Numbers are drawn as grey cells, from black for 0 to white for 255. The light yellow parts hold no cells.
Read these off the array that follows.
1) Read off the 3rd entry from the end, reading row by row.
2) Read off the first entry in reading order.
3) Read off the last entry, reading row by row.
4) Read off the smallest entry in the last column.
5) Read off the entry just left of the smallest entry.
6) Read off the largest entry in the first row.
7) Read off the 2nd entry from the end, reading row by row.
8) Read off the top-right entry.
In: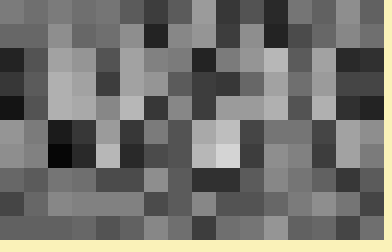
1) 103
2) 123
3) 111
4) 35
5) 129
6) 155
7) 69
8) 97

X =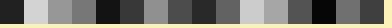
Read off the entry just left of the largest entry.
33
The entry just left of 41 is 76
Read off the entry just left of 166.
204

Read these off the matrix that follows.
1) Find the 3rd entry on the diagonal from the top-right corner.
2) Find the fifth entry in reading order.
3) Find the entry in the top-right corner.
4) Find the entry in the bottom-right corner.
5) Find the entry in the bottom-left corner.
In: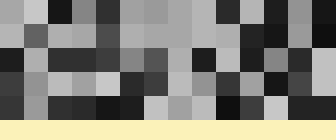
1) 133
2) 48
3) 22
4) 35
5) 54

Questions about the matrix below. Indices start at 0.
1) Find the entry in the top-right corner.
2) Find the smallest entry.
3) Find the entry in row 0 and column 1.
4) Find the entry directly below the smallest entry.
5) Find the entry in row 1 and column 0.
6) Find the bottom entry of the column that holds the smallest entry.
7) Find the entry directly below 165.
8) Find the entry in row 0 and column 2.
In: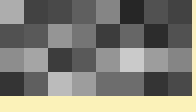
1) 66
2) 38
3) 66
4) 102
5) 81
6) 109
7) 95
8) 73

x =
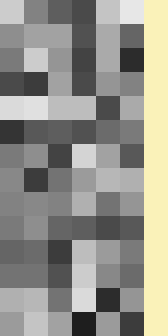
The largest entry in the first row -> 231
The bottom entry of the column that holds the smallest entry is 30
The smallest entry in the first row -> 74
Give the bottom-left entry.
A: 155
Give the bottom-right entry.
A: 60
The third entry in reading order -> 94
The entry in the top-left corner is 204
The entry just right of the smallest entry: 155
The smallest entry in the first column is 52
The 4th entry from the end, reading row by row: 162
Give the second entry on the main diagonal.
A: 162
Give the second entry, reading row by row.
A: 130
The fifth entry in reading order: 196
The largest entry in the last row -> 196

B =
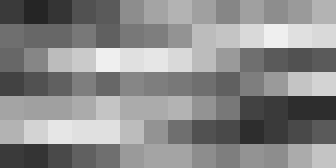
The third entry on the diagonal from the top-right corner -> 89
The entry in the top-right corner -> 179
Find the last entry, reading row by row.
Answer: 195
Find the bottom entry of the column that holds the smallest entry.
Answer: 51
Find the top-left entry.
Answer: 58
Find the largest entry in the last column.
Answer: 217
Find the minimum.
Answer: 37
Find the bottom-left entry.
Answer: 58
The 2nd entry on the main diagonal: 103
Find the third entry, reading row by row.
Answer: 51
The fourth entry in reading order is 81
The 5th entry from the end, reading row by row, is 126
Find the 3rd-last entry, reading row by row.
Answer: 140
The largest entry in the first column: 179

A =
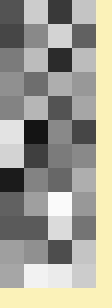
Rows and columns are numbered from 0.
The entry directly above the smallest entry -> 182
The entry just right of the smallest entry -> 137
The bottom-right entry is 204
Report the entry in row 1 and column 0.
70
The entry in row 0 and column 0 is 83
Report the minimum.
20
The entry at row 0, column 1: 204
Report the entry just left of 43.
188
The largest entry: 250
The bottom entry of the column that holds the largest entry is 235
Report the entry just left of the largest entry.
159
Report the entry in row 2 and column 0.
123

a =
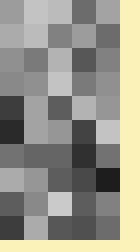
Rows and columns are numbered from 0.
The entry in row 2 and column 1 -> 122
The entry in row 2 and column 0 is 144
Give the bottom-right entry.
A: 108
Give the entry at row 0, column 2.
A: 187
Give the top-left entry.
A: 156
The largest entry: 202
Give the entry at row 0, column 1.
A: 195
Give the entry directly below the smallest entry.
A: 129
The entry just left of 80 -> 87
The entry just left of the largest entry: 137

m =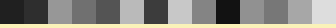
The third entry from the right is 119
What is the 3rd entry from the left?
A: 151
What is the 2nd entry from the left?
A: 46
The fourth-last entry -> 145

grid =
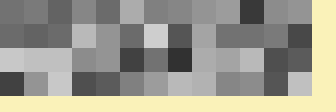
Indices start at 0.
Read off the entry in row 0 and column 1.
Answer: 122
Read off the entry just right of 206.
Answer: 85
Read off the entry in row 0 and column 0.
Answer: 114
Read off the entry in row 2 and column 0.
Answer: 200
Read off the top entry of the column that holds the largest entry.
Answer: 128
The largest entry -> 206
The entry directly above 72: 148
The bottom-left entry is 65
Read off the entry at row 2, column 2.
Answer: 192
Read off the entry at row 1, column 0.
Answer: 107
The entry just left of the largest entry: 107
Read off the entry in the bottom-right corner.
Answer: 192
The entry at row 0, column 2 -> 99
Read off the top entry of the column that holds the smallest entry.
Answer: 134
